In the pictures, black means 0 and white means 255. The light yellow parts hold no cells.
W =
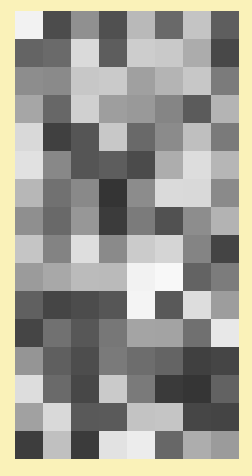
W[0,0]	242
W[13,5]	58
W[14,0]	161
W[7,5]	81
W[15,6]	173
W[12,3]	122
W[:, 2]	[144, 218, 199, 208, 85, 85, 137, 151, 222, 187, 76, 87, 77, 71, 89, 59]
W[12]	[149, 95, 77, 122, 109, 100, 64, 69]
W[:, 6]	[196, 172, 199, 91, 191, 221, 217, 141, 132, 99, 221, 112, 64, 53, 70, 173]
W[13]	[221, 106, 71, 202, 122, 58, 53, 98]
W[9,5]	248
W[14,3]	90
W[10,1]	69
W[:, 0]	[242, 100, 141, 166, 217, 225, 183, 143, 197, 155, 96, 69, 149, 221, 161, 61]
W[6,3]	52
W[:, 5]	[105, 201, 180, 133, 139, 173, 218, 81, 213, 248, 89, 163, 100, 58, 197, 103]
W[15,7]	155
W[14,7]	68
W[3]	[166, 103, 208, 158, 153, 133, 91, 180]
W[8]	[197, 131, 222, 138, 203, 213, 132, 68]
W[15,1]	192
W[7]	[143, 105, 151, 59, 123, 81, 141, 179]
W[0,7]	94
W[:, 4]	[185, 205, 160, 153, 105, 75, 140, 123, 203, 242, 244, 164, 109, 122, 195, 236]

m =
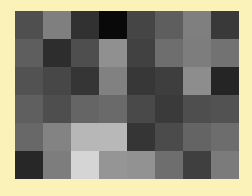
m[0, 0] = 79
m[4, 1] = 131
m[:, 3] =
[9, 144, 129, 106, 184, 149]
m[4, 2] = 183
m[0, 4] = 69
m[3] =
[95, 78, 101, 106, 73, 58, 78, 82]
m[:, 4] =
[69, 65, 55, 73, 53, 146]
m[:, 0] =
[79, 94, 82, 95, 104, 39]
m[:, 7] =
[57, 114, 37, 82, 109, 123]
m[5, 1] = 125
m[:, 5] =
[94, 110, 62, 58, 75, 110]

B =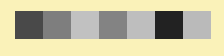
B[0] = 73
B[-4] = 131

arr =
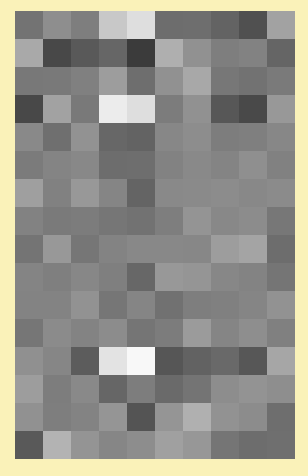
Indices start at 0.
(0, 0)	115
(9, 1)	127
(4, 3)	103
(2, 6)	168
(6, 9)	139
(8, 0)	116
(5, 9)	129
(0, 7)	99
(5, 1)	132
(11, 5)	124
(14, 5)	149
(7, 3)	118
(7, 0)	130
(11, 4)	117
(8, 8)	164
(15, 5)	160
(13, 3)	102
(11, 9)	128
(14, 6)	176
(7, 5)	126
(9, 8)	131
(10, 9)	146
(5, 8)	143
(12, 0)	144
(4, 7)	125
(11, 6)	155
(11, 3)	140
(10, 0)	131
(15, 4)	141
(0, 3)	200
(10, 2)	146
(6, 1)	129
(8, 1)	152
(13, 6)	116
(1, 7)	126

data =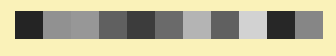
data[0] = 36
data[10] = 134
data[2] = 151
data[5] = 106

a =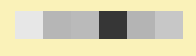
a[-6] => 231
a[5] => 199

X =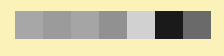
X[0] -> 167
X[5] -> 26

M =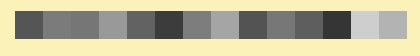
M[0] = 85
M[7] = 165
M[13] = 179
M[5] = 60
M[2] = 118

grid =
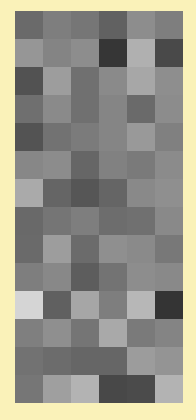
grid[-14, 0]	106
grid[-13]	[150, 132, 141, 54, 176, 73]
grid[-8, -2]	137
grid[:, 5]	[126, 73, 142, 140, 128, 139, 143, 137, 120, 137, 52, 132, 148, 179]
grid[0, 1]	126
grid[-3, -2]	122
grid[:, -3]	[97, 54, 138, 133, 133, 129, 101, 109, 143, 115, 126, 169, 102, 72]
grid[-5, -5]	136
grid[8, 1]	157
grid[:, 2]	[118, 141, 112, 112, 123, 102, 86, 126, 107, 93, 166, 117, 102, 179]
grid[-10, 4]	153
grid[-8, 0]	170
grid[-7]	[105, 117, 126, 109, 112, 137]
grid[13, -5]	159
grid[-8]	[170, 101, 86, 101, 137, 143]
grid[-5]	[126, 136, 93, 115, 141, 137]
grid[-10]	[83, 114, 123, 133, 153, 128]
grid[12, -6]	114

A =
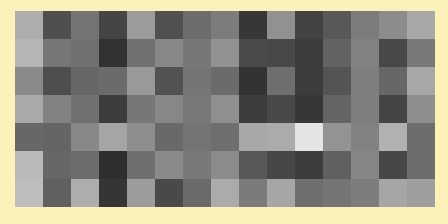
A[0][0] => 173
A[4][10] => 228
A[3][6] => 120
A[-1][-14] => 96
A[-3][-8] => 110
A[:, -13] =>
[116, 112, 103, 112, 136, 108, 173]
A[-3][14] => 109
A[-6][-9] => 119
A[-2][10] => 61
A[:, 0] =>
[173, 181, 137, 169, 103, 185, 190]
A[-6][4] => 112
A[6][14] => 158
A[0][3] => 69
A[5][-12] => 46
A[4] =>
[103, 101, 136, 165, 141, 105, 116, 110, 168, 171, 228, 147, 129, 177, 109]
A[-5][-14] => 78
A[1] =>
[181, 118, 112, 50, 112, 136, 119, 146, 74, 72, 60, 99, 129, 72, 120]
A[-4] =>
[169, 130, 112, 61, 119, 135, 120, 143, 61, 73, 55, 100, 126, 69, 141]
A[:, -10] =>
[80, 136, 82, 135, 105, 138, 73]
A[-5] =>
[137, 78, 103, 107, 153, 82, 117, 107, 51, 110, 60, 84, 126, 103, 167]
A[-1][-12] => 53
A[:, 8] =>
[55, 74, 51, 61, 168, 88, 123]
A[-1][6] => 106
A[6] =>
[190, 96, 173, 53, 156, 73, 106, 171, 123, 166, 110, 116, 125, 166, 158]

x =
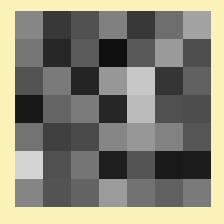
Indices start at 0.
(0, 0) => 134
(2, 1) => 122
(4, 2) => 74
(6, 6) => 122
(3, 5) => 80
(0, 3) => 128
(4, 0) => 115
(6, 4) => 114
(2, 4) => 199
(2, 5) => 53
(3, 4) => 187
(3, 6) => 77
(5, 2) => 117
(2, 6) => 97
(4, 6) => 85
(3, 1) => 101
